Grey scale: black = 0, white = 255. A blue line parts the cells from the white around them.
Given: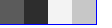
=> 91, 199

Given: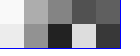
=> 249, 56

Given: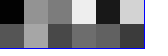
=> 2, 59

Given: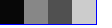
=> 7, 204

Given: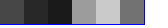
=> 71, 114

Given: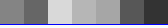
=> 132, 51

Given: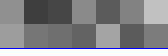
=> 144, 124

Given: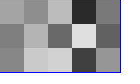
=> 164, 150

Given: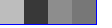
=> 189, 119
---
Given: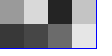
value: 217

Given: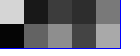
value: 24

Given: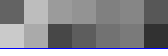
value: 189

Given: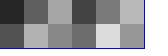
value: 95

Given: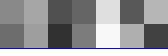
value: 166

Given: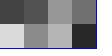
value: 82

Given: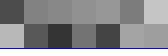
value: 130

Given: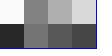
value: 130
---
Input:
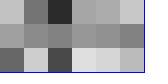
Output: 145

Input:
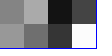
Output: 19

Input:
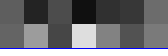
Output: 55

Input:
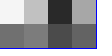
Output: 41

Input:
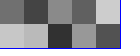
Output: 96

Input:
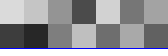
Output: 118

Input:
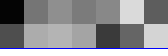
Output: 218

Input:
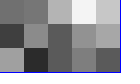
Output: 146

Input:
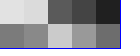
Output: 68
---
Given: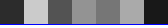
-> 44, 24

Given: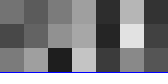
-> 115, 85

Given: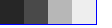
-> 38, 238

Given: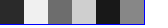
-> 42, 135

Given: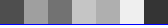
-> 78, 52

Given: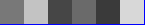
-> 120, 216
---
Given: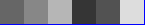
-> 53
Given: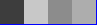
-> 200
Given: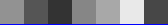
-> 168
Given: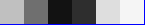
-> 46
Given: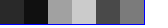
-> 203
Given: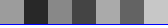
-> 170
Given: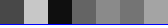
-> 138
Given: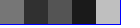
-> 84
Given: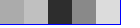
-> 45
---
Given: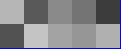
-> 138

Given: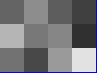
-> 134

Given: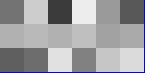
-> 177

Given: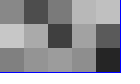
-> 63

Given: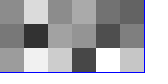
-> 162

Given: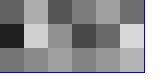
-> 144
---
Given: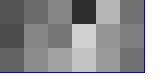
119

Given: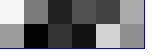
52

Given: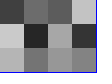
167

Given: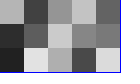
203

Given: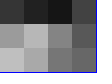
132

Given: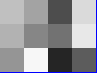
114

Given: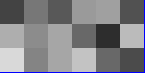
166

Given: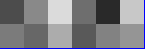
172
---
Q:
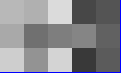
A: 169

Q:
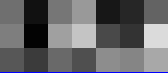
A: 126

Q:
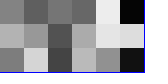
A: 179

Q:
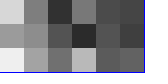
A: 155

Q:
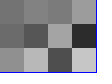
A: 107

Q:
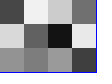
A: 217
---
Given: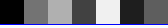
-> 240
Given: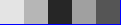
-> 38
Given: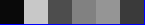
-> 129
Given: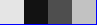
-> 18
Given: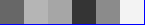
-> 52
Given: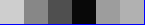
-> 8
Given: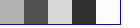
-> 216
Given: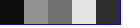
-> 113
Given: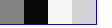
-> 8
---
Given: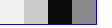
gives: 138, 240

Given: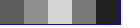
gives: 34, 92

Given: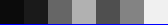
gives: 240, 11

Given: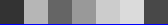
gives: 72, 51

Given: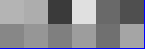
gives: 79, 135

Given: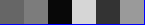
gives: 154, 102
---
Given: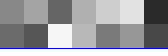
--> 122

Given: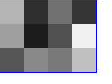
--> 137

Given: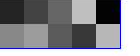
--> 90

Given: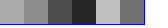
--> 38

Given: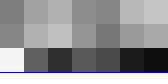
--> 74

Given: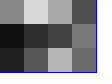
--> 86

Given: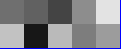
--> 186

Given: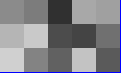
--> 97

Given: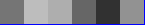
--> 102

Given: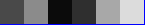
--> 47
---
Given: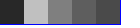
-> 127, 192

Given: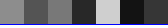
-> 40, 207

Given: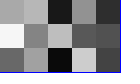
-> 190, 246

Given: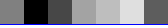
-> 163, 223

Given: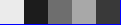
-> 110, 235

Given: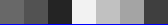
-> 242, 242

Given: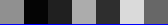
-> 172, 218

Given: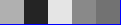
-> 229, 229

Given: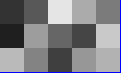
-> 102, 229
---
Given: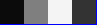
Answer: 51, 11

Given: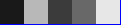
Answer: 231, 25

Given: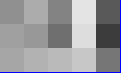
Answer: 89, 166

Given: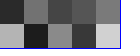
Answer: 122, 180

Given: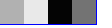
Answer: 115, 177

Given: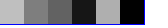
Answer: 1, 191

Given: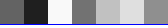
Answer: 143, 99

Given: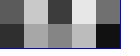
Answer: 112, 47

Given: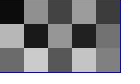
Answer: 60, 107
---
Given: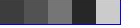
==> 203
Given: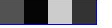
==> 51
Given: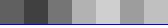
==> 192
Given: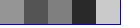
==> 202
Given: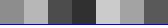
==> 89
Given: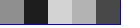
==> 72
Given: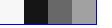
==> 160
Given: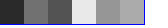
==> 171
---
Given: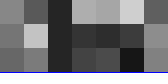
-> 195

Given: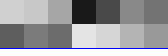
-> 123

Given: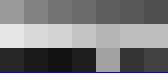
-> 218

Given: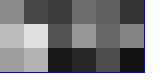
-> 223

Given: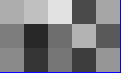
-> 40

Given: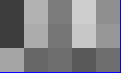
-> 172

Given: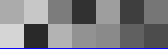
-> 41
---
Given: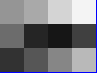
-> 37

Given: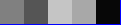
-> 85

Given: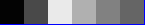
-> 73

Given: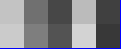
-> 64

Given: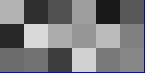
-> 40

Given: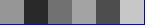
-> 77
